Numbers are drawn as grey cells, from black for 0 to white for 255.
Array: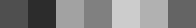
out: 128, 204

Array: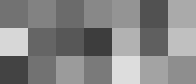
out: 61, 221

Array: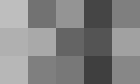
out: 100, 190

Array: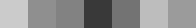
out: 57, 203

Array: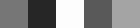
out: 253, 253

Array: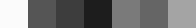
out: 29, 251

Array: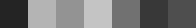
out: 196, 196

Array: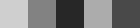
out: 39, 207

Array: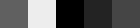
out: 0, 237

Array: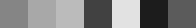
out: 65, 226
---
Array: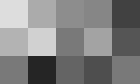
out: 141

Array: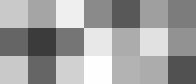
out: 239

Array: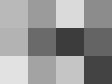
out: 218

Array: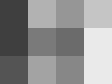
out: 150

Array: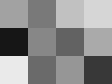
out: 193

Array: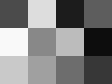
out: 28
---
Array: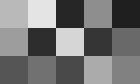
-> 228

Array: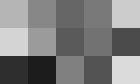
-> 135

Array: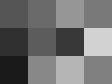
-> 106

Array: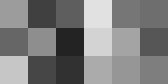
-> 64

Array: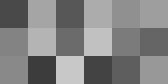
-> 165

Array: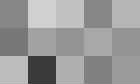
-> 208
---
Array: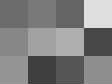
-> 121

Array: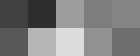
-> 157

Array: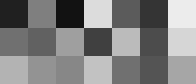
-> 91

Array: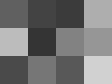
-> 67

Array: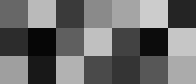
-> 165

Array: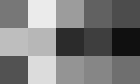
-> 156
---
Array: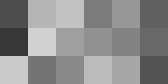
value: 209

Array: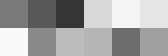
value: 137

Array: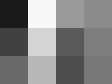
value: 212

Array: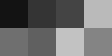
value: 96

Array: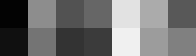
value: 116

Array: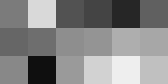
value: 110

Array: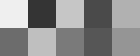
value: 191
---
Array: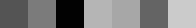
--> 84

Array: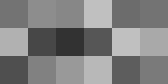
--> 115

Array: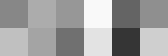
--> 135

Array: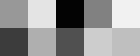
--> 152

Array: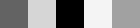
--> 99

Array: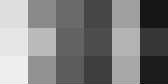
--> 222
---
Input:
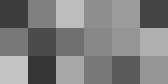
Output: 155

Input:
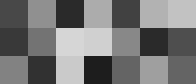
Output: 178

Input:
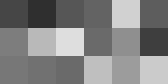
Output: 209

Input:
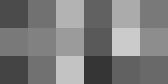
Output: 171

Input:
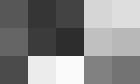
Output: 214

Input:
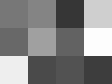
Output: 54
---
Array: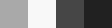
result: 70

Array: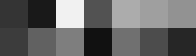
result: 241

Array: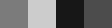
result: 23

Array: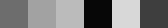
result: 187

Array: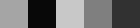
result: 200

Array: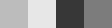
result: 55

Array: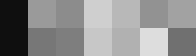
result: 140

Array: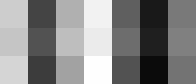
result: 176

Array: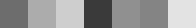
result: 206
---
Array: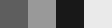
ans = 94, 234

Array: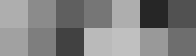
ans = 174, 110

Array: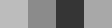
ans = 188, 168

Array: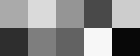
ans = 170, 8

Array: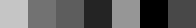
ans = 197, 72

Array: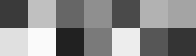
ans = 58, 52
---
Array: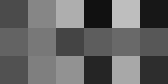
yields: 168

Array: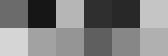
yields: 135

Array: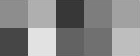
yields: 112

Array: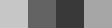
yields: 57

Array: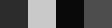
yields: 9

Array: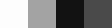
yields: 18

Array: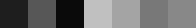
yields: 120
